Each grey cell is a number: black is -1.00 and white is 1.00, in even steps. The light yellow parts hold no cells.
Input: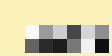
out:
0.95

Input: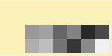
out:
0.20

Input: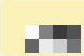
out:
0.96

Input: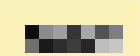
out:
-0.90

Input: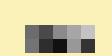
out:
-0.15

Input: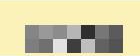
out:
0.04

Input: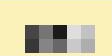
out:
-0.45

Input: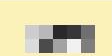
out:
0.61

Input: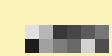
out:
0.76

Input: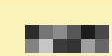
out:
-0.65
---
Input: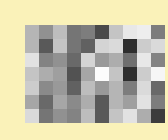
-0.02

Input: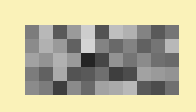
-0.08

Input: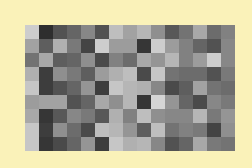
0.01

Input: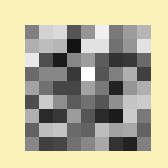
0.43

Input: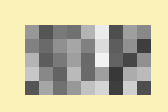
0.07
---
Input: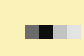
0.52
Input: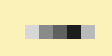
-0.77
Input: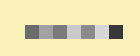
0.68
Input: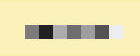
-0.35
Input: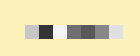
0.05
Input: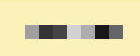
-0.81
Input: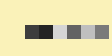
0.50
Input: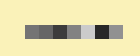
-0.69
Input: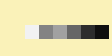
-0.65
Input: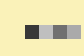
-0.12
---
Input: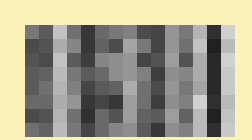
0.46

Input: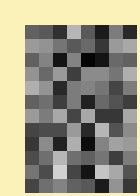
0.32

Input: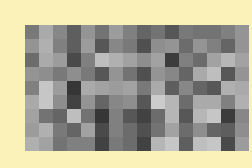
0.16

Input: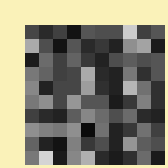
-0.79

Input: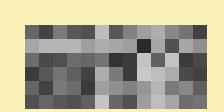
0.12

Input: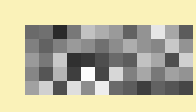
0.15

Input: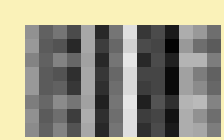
-0.29
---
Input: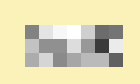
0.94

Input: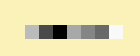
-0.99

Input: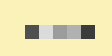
0.22

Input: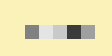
0.58

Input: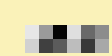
-0.96

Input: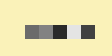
-0.67

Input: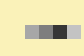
-0.58

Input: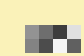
-0.52

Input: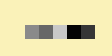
0.57
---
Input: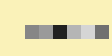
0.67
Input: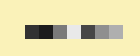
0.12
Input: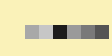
-0.05
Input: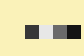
-0.17
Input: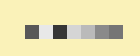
0.08
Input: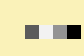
0.15
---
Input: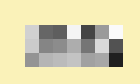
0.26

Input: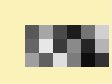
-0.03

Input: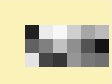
0.18

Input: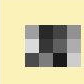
-0.03

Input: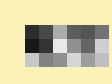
0.67

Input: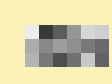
-0.11
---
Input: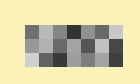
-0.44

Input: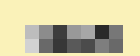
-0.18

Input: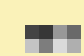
0.37

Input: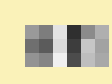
0.27

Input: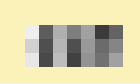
0.04

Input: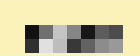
0.20

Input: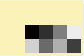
-0.51
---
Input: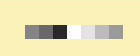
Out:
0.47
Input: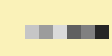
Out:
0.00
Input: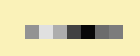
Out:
-0.15
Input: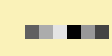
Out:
0.19
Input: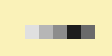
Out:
-0.77
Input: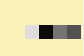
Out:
-0.09
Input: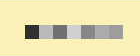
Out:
0.34
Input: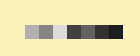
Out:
-0.61
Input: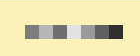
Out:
-0.25
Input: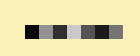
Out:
-0.79
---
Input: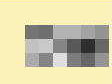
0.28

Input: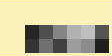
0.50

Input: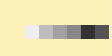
-0.61

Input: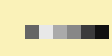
-0.54

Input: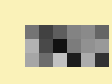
0.08

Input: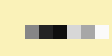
0.31
